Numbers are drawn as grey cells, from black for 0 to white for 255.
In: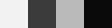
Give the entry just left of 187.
59
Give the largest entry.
243

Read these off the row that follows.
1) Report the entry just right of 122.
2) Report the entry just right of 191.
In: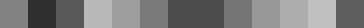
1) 76
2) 95

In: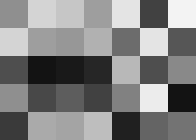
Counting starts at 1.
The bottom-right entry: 115
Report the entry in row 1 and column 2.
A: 212
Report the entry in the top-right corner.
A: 243
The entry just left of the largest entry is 65
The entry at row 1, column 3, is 198
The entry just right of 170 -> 164
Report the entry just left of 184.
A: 38
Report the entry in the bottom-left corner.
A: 58
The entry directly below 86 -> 137
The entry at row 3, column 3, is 25

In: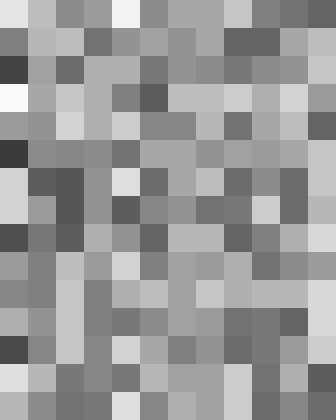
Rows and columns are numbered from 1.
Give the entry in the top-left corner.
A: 228
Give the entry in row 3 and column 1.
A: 67
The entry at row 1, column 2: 189
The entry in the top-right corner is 100
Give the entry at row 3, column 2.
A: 161
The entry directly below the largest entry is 155
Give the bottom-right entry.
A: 108
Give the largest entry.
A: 249
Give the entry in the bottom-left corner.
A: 183
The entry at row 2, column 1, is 128
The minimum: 59
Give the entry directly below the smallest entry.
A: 210
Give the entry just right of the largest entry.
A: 167
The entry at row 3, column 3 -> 108

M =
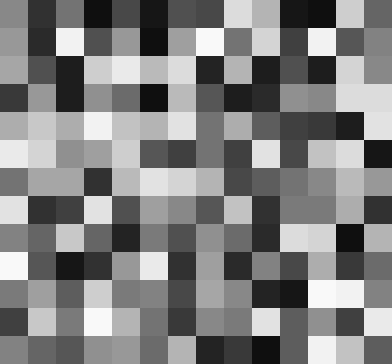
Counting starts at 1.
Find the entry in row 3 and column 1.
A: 166
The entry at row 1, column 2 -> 49
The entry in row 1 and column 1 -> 136
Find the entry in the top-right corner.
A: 101
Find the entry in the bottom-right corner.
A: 93
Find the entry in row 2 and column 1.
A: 152
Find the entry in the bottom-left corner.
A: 130
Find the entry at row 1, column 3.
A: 115
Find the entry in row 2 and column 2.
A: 42
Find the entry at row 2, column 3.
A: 242
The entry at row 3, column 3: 29
